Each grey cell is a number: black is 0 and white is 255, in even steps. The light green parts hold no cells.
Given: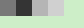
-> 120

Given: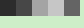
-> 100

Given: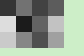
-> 194

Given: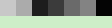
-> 131

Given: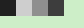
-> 61

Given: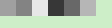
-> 160
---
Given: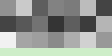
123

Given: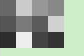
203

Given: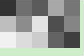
91

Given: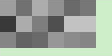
145

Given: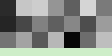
95

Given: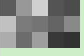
208

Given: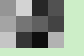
211

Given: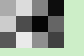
220

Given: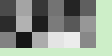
115
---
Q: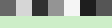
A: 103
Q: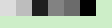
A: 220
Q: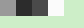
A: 153
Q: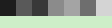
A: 29
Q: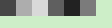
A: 70
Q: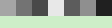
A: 165
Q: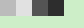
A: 187
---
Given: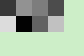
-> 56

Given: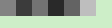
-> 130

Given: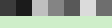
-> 59

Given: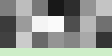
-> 127

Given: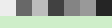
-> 237

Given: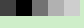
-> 64
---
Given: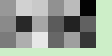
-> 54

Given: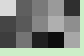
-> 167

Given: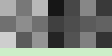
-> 51

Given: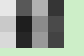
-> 67

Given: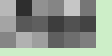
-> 126

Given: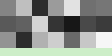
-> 246

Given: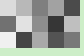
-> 120

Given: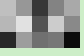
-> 12

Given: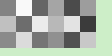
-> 200
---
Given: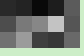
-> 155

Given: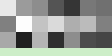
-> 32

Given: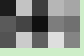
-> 203

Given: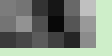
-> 71

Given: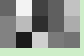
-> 26

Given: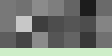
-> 69

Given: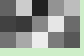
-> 168
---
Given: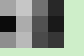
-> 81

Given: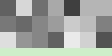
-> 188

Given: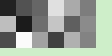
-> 95

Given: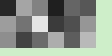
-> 79

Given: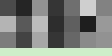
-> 30

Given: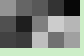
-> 204
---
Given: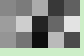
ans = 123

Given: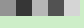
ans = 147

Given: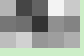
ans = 150

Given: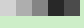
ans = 132

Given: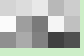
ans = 184

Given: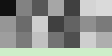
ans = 130

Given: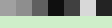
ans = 95

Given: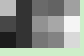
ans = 118

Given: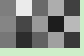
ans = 119
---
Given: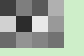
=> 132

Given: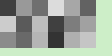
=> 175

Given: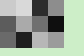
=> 183

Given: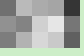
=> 201

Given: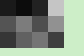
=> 117

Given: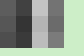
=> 188

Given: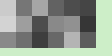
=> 180

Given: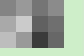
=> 59

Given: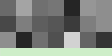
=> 100
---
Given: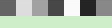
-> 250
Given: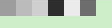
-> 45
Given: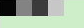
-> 131
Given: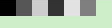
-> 51
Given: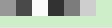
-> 50
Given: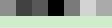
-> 122
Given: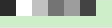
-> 116
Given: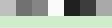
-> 32
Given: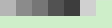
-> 82
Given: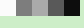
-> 170
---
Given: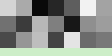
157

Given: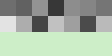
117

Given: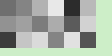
210

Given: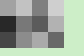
178

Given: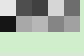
110

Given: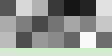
200

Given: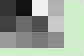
201

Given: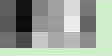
101
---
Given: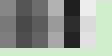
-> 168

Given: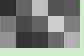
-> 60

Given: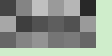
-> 116

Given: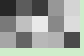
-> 184

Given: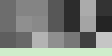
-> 118

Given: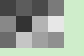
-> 198

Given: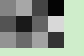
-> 105

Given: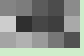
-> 155

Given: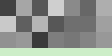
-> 119

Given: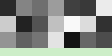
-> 20
